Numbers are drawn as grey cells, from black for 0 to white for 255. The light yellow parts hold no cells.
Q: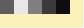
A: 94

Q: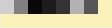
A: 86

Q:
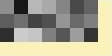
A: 112

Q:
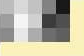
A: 158

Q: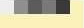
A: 121

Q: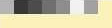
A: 141
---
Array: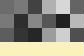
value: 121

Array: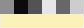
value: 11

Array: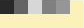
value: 100

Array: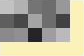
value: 178

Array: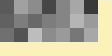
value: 161

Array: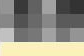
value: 57

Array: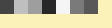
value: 191

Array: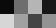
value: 110
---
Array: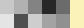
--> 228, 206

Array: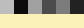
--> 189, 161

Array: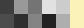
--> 225, 204

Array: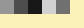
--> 209, 150

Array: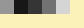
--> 213, 150

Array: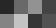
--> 195, 146

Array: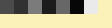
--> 234, 123

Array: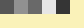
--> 230, 145

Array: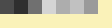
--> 212, 193
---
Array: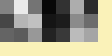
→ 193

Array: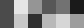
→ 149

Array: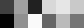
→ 33

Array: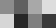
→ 168

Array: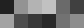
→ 179

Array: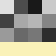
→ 182

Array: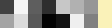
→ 94

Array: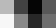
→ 5
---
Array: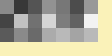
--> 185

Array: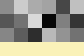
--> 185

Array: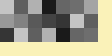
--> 26

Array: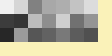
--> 121

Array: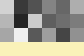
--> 158

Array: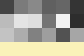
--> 158

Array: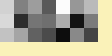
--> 13
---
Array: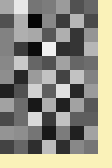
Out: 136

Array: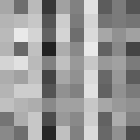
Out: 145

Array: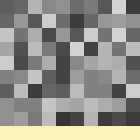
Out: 74

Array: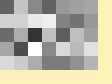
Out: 144

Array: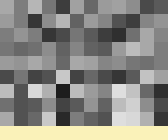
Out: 176
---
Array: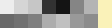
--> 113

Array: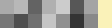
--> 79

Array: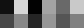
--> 136

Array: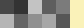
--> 101

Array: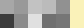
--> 139

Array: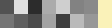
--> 95

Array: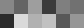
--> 218
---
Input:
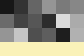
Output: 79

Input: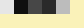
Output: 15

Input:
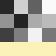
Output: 63

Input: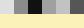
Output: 17

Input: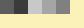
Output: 59

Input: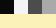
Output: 9
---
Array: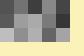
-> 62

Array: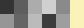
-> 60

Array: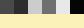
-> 45

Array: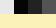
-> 34

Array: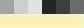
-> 62

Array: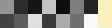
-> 22
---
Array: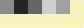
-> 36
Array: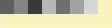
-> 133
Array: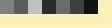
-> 92
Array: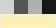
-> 85
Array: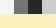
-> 116
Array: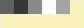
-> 55
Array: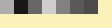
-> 23
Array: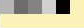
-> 108
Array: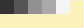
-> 85
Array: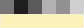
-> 30
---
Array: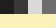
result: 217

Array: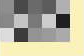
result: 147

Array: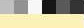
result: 247

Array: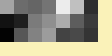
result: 130

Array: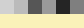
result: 86

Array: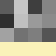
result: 126

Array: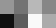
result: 249

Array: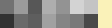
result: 94

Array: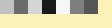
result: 213
